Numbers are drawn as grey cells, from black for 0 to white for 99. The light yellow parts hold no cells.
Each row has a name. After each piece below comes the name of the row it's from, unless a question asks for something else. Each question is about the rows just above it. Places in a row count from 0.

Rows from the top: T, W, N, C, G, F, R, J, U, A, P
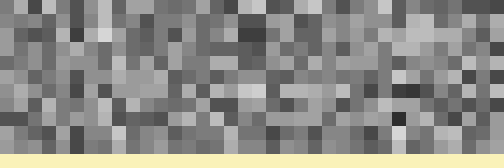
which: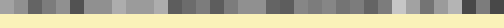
F
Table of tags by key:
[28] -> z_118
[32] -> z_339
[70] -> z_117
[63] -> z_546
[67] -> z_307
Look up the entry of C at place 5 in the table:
z_307
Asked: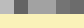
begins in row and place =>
T, 7

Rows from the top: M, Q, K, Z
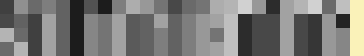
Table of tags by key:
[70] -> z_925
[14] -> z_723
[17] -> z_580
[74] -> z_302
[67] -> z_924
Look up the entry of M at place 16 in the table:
z_925
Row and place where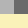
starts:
K, 0
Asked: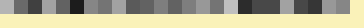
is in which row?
K
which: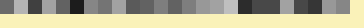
Z

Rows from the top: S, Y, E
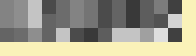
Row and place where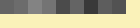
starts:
Y, 3
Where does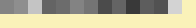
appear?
Y
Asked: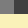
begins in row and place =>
S, 11
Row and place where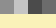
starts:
S, 1
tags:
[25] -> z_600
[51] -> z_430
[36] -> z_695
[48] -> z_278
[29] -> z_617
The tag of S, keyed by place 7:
z_617
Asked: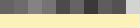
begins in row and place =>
Y, 3

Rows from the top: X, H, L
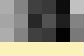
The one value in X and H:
[51]
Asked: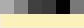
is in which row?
L
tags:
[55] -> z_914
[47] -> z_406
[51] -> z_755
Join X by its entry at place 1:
z_755
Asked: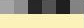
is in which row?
H

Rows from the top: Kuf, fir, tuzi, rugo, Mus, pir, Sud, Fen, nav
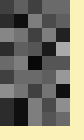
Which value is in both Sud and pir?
[25]
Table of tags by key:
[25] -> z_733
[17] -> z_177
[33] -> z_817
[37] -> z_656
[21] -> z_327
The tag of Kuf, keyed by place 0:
z_733
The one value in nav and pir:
[41]
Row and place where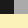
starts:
rugo, 3
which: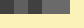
Kuf
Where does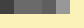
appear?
pir

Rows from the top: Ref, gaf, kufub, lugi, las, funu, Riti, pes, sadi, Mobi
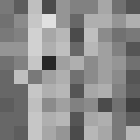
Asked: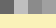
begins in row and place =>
pes, 1
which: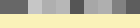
Riti
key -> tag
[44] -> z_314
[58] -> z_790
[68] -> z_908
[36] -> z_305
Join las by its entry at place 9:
z_314
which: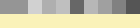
lugi
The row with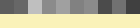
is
pes
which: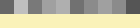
funu

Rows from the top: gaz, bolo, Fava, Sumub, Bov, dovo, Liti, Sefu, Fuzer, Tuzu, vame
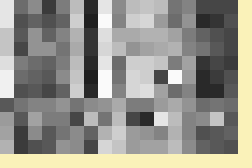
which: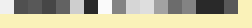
Liti
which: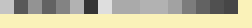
Fava
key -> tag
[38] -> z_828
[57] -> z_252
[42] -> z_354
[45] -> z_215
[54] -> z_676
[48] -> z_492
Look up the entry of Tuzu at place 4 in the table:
z_215
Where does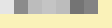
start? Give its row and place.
gaz, 7
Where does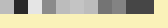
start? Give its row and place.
gaz, 5

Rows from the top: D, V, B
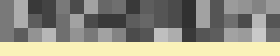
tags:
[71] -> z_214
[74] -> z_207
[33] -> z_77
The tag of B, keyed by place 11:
z_207
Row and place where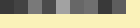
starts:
D, 2
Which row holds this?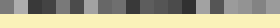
D
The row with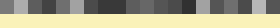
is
V
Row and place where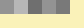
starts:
B, 2

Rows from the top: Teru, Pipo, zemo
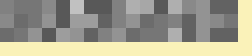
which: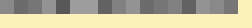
Pipo
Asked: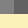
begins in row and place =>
Pipo, 12
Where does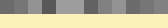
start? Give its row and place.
Pipo, 1

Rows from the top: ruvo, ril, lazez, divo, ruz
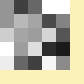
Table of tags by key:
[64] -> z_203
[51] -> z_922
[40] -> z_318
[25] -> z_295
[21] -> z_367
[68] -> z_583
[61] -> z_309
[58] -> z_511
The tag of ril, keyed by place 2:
z_203
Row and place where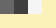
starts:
ruz, 1
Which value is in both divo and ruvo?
[99]
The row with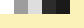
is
divo
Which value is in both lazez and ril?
[64]
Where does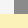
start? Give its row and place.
ruz, 3
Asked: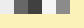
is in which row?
ruz

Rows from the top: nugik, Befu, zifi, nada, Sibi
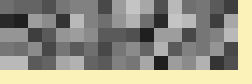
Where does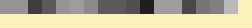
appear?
zifi
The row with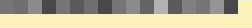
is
nada
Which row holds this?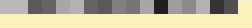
Sibi
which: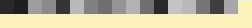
Befu
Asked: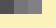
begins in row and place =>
nugik, 3
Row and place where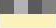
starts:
nada, 10
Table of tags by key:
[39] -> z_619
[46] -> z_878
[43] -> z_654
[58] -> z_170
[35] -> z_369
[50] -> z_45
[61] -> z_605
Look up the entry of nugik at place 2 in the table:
z_619

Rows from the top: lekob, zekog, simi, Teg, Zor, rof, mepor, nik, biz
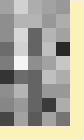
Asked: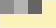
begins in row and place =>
mepor, 0
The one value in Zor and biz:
[63]
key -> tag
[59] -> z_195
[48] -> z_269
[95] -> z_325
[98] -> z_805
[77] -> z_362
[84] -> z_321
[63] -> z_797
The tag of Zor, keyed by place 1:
z_325
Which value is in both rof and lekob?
[67]
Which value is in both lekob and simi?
[63]
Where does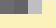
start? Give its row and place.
rof, 1

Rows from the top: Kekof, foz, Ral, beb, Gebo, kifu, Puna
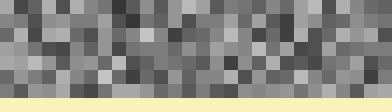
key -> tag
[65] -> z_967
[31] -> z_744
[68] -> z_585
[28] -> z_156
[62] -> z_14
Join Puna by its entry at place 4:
z_967
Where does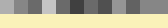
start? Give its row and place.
kifu, 4

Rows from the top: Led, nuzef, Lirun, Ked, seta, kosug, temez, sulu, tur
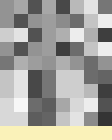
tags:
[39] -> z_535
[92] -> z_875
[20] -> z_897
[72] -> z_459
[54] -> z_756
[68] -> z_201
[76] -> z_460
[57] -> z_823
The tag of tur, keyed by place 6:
z_756
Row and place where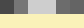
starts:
kosug, 2

